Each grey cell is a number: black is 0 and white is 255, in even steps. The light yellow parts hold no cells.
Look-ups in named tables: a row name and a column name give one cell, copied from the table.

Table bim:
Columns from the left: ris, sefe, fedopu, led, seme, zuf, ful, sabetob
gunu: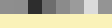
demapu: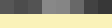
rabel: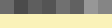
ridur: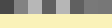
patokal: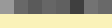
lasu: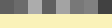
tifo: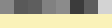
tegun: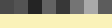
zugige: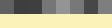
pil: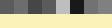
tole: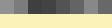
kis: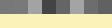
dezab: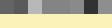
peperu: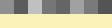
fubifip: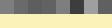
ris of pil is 92
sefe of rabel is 75
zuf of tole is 100
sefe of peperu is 92
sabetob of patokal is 105
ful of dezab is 50
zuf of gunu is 155
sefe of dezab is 90
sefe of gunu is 141
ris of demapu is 86
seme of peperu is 101

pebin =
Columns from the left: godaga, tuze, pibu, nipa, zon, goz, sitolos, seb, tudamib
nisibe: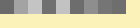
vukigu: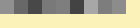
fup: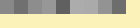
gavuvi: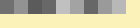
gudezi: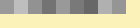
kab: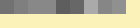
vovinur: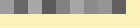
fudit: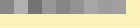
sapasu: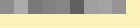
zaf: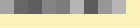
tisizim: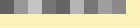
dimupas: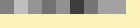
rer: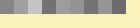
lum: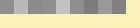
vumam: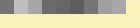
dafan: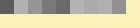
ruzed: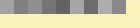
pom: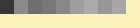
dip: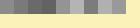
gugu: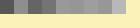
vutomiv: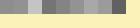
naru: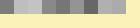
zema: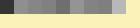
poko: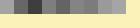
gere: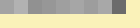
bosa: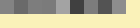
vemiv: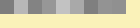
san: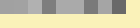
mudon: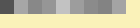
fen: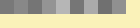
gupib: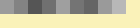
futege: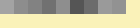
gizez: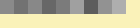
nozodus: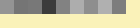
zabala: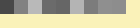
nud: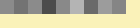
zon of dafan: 106
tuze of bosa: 106
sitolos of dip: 124
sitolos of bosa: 124
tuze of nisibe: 163
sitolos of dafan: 170
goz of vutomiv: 147
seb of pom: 151
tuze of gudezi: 190
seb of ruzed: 173
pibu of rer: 196

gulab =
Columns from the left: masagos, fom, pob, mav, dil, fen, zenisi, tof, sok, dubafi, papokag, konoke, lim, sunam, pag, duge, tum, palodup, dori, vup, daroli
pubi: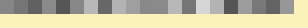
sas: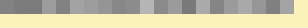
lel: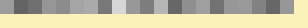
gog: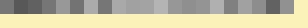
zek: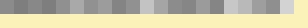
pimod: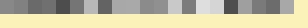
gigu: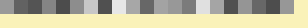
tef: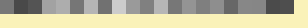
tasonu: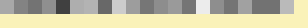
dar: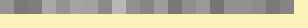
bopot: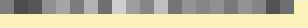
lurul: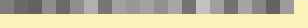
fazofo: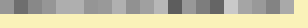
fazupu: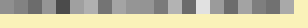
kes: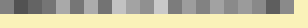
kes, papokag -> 144
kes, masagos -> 128
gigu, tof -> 80
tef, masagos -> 119
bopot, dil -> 165
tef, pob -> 84

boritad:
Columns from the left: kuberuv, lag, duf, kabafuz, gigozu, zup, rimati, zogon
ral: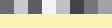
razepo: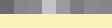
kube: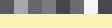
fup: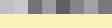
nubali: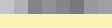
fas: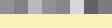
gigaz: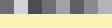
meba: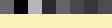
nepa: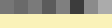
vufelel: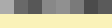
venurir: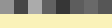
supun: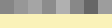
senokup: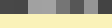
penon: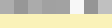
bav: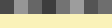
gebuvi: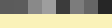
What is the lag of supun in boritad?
151
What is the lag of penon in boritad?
151
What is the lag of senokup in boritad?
71
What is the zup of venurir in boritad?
93
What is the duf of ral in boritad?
94
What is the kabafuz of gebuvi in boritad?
158
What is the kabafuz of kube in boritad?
124
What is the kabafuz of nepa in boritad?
91
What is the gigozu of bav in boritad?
115
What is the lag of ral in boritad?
201
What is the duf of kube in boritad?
103
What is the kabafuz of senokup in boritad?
162
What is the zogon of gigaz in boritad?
180
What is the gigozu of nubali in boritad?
133

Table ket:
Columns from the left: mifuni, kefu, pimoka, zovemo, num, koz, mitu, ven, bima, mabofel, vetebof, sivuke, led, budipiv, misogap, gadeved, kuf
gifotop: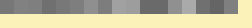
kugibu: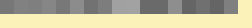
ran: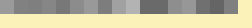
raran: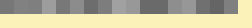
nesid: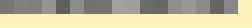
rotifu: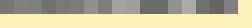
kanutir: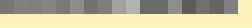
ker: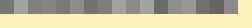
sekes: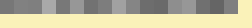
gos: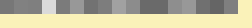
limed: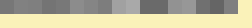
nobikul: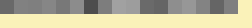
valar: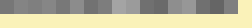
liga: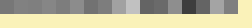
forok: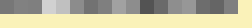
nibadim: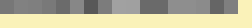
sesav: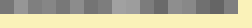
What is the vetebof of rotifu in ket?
106
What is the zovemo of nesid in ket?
148
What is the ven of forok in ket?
127
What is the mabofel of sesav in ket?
157
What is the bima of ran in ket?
161
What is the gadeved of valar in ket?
101
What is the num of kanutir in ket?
120
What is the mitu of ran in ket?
153
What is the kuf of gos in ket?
127
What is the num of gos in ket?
123
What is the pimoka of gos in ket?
127
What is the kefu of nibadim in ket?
129
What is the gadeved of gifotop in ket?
101
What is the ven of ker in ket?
125
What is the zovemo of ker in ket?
134
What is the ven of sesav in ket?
125
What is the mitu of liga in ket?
114
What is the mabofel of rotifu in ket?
157
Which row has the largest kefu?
ker

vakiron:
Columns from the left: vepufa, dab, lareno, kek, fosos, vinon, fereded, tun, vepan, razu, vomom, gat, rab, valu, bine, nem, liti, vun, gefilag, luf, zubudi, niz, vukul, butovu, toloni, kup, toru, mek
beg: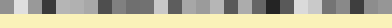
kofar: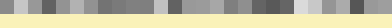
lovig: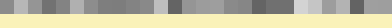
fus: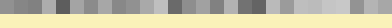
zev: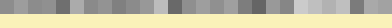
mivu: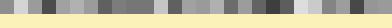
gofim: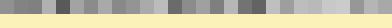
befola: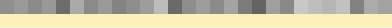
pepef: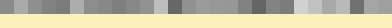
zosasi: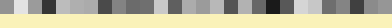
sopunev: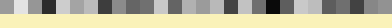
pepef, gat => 190
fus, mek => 167
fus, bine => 161
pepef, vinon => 173
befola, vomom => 157
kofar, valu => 153
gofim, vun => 115
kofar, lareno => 152
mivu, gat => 197
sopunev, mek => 146
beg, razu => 111
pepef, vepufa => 139
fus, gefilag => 100
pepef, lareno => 143
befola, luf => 159
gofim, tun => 169
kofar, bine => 155

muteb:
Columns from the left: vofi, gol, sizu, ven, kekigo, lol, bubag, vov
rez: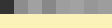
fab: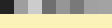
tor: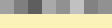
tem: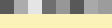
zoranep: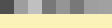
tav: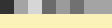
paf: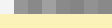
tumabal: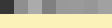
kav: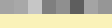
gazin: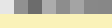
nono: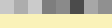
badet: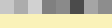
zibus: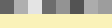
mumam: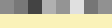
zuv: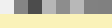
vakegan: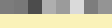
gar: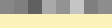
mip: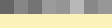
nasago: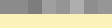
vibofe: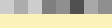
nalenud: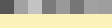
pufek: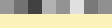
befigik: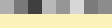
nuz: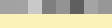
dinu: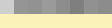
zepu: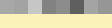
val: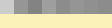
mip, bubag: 136
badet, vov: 141
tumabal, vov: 161
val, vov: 140
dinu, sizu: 146
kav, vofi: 163
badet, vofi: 199
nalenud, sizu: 195
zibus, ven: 109
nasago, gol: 139
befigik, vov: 140
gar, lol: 197
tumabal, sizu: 171
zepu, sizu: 198
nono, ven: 126
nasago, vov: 150
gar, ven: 169

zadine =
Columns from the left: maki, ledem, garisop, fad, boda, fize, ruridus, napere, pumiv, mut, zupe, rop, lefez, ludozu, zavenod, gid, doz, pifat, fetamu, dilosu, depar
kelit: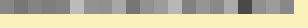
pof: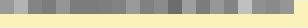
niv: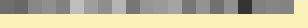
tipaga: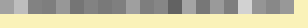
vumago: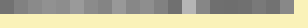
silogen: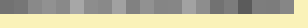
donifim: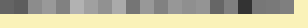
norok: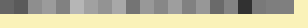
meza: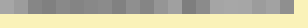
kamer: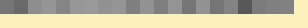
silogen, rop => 133
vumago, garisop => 138
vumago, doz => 110
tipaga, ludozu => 164
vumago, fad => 145
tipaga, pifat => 210
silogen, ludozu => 162
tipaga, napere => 121
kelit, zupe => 146
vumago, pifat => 112
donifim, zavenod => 148
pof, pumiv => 130
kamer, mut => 127
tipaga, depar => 152
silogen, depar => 134
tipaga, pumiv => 127
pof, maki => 154

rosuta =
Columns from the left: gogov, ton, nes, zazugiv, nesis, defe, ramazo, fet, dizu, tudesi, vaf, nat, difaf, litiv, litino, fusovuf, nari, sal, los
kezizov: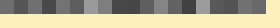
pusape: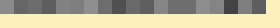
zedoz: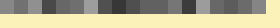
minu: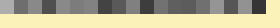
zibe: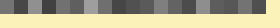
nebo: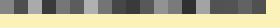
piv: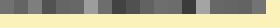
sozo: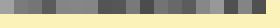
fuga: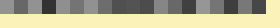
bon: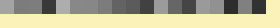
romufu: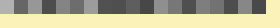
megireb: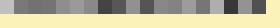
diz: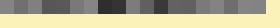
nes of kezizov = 112
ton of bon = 124
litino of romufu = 126
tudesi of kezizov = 70
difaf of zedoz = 118
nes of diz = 128
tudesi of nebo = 58
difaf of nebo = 122
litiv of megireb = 156
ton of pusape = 102

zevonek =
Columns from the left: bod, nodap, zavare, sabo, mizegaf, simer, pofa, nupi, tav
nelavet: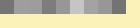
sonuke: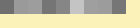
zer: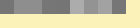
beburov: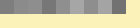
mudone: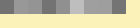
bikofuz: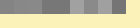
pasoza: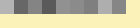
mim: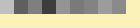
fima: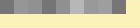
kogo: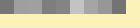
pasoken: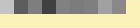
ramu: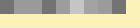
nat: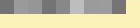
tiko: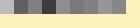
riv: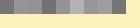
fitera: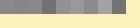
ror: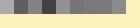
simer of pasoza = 139
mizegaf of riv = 148
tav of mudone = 116
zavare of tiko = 128
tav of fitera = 115
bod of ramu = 116
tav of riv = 117
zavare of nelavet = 157
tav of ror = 139
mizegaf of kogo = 132
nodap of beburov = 139
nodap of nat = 154
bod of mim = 191
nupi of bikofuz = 160
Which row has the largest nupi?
pasoza

